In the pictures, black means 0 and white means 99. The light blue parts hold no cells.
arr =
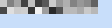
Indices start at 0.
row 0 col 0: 78
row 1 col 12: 78
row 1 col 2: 79
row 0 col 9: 68
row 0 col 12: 54
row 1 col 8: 32
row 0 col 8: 59
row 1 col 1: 86
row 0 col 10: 51

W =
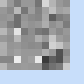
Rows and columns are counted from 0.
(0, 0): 73
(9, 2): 59
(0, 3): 59
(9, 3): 60
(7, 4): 59
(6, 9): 64
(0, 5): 45
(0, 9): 55
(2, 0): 57
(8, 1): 52
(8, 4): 62
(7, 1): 59
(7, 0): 67
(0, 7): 70
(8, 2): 92
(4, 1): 59
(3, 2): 43
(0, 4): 59
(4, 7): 60
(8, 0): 52
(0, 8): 59
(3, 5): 59
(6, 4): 54
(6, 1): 58
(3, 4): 57
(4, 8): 54
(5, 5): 67
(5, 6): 59
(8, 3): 59
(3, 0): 59

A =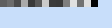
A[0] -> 37
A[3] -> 66
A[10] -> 87

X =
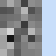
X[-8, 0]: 51
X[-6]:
[42, 44, 45, 57, 45, 43]
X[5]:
[62, 8, 34, 53, 25, 45]
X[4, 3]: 36
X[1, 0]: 32
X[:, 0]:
[51, 32, 42, 39, 69, 62, 63, 69]
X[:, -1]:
[52, 41, 43, 49, 54, 45, 53, 51]
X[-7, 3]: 71
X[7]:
[69, 52, 36, 49, 49, 51]

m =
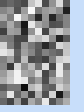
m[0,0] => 34
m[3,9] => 51
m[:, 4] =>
[76, 97, 51, 90, 57, 82, 47, 52, 29, 72, 61, 47, 71, 24, 66]
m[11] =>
[67, 79, 94, 90, 47, 61, 30, 63, 71, 61]
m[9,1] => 22
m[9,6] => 86
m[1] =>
[52, 59, 32, 61, 97, 48, 60, 65, 55, 12]
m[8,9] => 85
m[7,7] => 43
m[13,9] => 52
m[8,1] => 62
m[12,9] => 69
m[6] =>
[82, 49, 30, 59, 47, 36, 15, 32, 83, 75]
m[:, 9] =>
[35, 12, 51, 51, 65, 35, 75, 77, 85, 46, 60, 61, 69, 52, 67]
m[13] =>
[49, 89, 39, 57, 24, 68, 31, 82, 10, 52]
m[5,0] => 48
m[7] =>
[89, 81, 37, 62, 52, 34, 50, 43, 38, 77]
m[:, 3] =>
[28, 61, 69, 9, 15, 27, 59, 62, 73, 55, 65, 90, 5, 57, 25]
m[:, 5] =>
[89, 48, 15, 65, 92, 74, 36, 34, 32, 44, 84, 61, 81, 68, 51]
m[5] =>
[48, 46, 28, 27, 82, 74, 84, 55, 14, 35]
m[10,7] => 47
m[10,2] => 94
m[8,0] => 50
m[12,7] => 37
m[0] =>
[34, 40, 34, 28, 76, 89, 29, 57, 85, 35]
